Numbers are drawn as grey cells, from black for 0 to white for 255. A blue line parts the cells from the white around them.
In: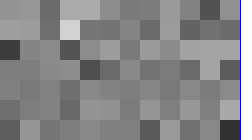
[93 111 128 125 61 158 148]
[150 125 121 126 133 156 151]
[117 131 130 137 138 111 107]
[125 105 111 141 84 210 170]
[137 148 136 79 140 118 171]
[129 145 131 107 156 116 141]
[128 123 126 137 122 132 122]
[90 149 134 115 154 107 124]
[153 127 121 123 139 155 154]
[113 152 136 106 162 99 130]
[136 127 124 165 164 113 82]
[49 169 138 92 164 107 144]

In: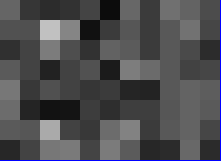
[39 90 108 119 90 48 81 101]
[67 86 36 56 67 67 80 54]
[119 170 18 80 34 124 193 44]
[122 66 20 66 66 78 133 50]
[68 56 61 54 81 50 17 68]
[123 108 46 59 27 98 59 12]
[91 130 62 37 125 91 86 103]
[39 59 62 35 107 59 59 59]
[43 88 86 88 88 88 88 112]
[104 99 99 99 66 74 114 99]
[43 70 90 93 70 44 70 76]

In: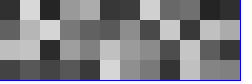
[67 190 97 48]
[87 195 182 216]
[68 43 213 37]
[87 158 120 153]
[58 128 97 172]
[214 192 89 55]
[143 155 141 60]
[121 139 73 208]
[52 77 201 104]
[192 197 56 112]
[132 93 192 36]
[128 55 171 47]

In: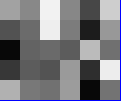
[177 55 8 82 162]
[120 92 99 107 136]
[113 83 106 238 242]
[156 154 92 124 135]
[8 46 187 28 71]
[115 237 112 152 206]

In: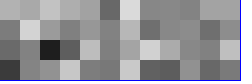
[59 106 124 178]
[132 130 211 169]
[146 30 155 194]
[199 94 128 174]
[125 189 151 162]
[120 127 130 104]
[201 164 183 218]
[97 209 111 135]
[93 171 136 136]
[145 136 140 131]
[104 129 111 163]
[122 191 141 163]

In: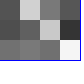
[113 78 83]
[121 96 209]
[112 201 121]
[245 52 86]
